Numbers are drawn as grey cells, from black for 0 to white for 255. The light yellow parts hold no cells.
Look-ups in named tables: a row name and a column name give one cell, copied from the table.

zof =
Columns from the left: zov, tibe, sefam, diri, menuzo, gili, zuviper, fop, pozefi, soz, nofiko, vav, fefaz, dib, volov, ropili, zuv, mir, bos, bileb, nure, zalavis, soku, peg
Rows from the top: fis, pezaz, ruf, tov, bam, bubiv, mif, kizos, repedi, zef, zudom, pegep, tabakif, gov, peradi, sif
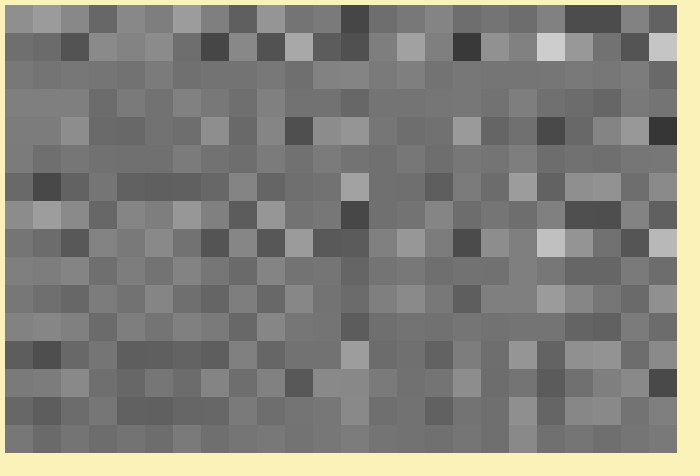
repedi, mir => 141
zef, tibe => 125
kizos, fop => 128
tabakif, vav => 114
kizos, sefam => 138
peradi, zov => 103
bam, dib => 118
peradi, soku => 115
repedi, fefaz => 91
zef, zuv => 114
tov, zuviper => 129
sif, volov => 114
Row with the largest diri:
pezaz

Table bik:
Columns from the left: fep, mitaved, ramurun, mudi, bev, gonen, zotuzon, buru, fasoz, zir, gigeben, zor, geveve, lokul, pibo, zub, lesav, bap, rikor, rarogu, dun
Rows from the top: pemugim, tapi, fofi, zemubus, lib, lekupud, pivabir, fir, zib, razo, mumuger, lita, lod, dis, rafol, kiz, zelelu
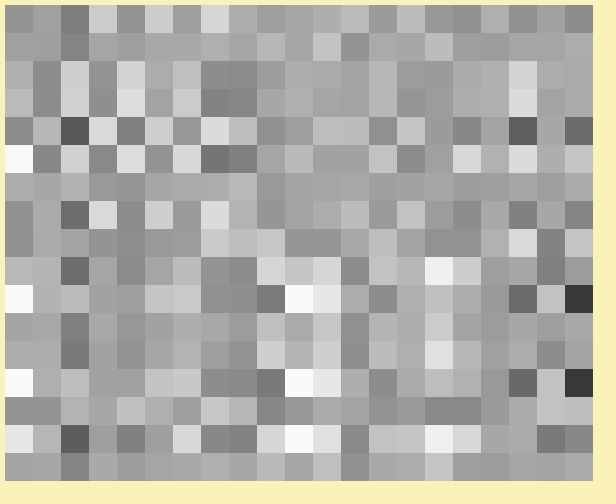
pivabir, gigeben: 164
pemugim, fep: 148
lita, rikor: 167
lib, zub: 155
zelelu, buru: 175
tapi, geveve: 147
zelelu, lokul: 169
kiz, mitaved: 182

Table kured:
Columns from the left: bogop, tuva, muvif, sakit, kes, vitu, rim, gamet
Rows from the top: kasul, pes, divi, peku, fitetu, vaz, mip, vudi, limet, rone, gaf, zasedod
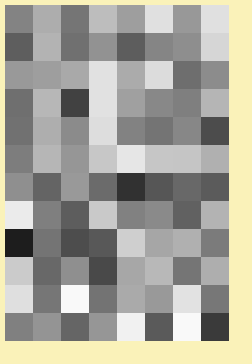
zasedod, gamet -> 58
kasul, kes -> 158
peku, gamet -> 181
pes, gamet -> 214
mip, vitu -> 86
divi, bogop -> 153
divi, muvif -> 169
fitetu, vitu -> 116
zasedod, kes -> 241
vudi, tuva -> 127
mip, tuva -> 100
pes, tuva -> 179

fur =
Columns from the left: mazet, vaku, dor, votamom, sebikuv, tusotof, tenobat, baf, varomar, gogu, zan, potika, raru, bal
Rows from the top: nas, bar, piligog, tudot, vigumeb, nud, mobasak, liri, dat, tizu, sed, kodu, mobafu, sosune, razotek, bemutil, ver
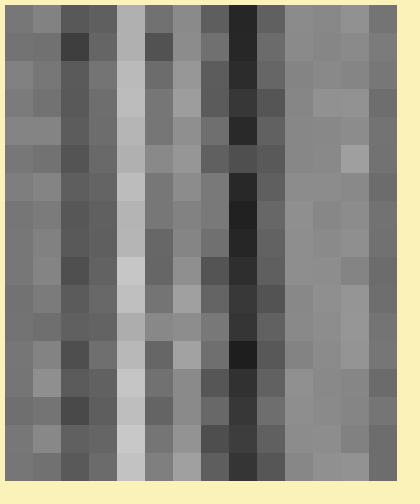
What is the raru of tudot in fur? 146
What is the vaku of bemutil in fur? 136
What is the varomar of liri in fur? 33
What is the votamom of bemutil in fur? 101
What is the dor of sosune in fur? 91
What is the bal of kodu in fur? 116
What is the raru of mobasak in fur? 137
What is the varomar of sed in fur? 56
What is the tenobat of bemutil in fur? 147

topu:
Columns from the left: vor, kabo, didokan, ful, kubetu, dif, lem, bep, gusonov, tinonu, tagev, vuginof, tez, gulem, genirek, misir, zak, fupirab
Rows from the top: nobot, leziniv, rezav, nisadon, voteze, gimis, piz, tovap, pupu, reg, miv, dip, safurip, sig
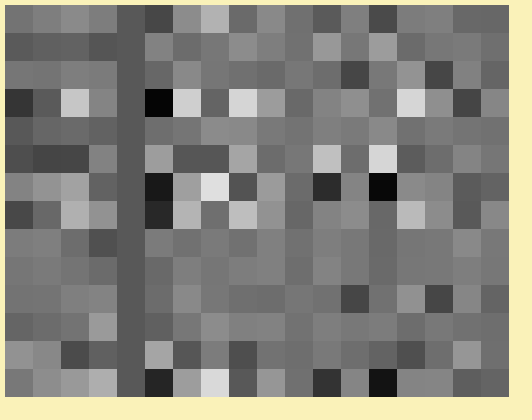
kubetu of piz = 88
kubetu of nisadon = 88
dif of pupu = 123
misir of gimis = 109
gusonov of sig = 88
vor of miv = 115
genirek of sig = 132
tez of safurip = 110
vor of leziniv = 90
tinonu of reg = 128
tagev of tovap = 103
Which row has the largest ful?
sig

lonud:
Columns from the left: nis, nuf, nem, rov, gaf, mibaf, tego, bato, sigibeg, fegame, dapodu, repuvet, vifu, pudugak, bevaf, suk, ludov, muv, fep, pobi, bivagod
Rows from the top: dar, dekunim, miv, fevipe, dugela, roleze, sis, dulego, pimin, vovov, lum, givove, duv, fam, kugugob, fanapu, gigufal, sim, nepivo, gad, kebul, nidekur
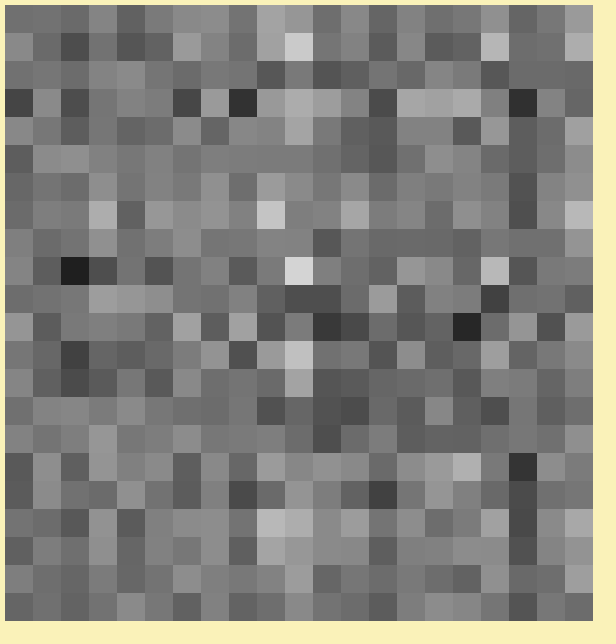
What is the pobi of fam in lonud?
101
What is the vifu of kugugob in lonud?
76
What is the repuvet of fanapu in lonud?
78
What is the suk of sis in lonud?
121
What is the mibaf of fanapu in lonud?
125
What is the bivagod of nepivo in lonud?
168
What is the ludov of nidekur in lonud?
134
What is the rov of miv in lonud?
131
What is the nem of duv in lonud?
65
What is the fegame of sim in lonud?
106
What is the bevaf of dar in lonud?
130
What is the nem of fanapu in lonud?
126
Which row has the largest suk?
fevipe

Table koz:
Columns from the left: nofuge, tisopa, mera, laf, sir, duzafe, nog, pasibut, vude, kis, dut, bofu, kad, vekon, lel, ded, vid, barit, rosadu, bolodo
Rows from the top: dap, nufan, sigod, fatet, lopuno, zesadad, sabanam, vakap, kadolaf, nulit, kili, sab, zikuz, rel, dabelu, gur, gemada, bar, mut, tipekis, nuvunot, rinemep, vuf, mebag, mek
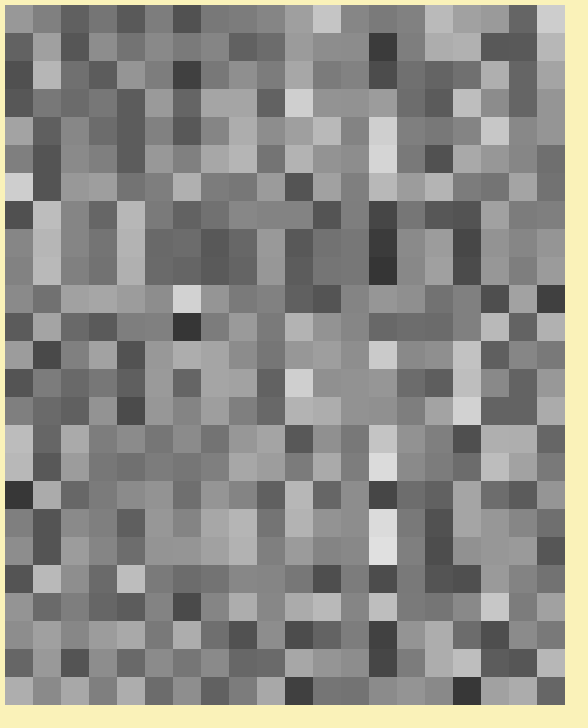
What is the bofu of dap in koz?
197
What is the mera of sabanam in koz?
152
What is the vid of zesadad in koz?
169
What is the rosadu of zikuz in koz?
134
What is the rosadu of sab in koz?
99
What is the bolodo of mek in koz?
102
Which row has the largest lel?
sabanam

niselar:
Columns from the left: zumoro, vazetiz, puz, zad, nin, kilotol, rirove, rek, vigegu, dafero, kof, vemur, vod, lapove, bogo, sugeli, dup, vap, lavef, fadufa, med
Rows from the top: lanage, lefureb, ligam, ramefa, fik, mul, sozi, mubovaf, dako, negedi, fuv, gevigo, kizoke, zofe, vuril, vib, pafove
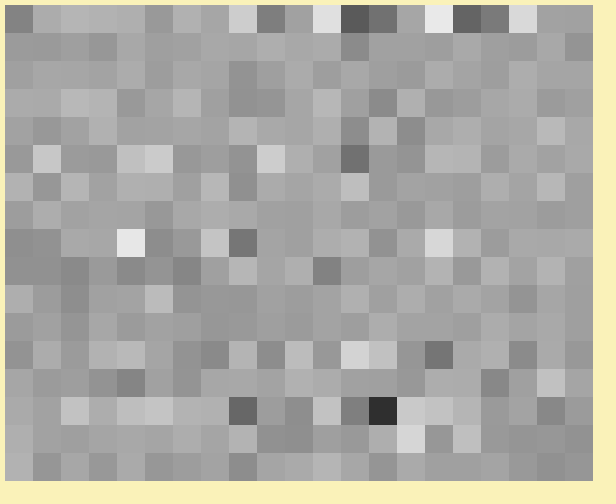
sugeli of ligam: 172
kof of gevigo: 155
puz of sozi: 181
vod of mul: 113
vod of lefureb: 139
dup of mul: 180
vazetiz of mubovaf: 173
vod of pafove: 167
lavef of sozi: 164
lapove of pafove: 149
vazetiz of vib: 162

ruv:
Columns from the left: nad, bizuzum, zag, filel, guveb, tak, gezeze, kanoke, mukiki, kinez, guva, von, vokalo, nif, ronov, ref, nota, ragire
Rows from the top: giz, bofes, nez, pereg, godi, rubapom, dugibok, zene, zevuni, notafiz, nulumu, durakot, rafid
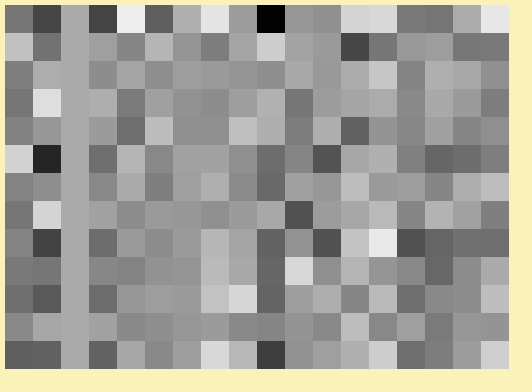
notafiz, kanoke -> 186
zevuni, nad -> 132
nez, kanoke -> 154
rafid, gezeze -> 158
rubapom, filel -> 111
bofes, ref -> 157
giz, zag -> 170
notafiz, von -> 143
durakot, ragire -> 148
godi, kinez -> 174
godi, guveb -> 110
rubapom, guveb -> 180
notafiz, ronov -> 136
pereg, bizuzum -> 222
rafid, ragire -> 206
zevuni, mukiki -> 164
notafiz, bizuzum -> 118
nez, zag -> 170
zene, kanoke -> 144
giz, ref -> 117

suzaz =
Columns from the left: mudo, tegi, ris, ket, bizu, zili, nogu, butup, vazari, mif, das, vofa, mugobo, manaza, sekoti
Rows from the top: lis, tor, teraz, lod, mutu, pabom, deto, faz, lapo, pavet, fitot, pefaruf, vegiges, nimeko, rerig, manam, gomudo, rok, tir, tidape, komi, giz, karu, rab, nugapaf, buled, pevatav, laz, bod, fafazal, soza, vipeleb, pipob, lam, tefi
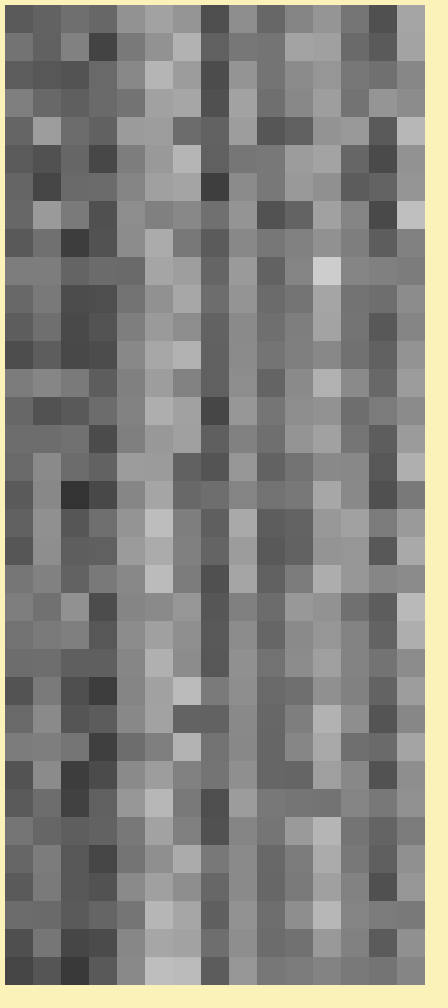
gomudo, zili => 155
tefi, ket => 89
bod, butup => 78
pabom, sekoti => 146
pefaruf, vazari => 138
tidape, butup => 100
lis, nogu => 149
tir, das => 99
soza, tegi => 124
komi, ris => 98
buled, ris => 85
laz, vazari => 143
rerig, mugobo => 110
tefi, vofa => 131
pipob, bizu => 117
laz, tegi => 139
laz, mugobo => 136
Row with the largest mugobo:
tir

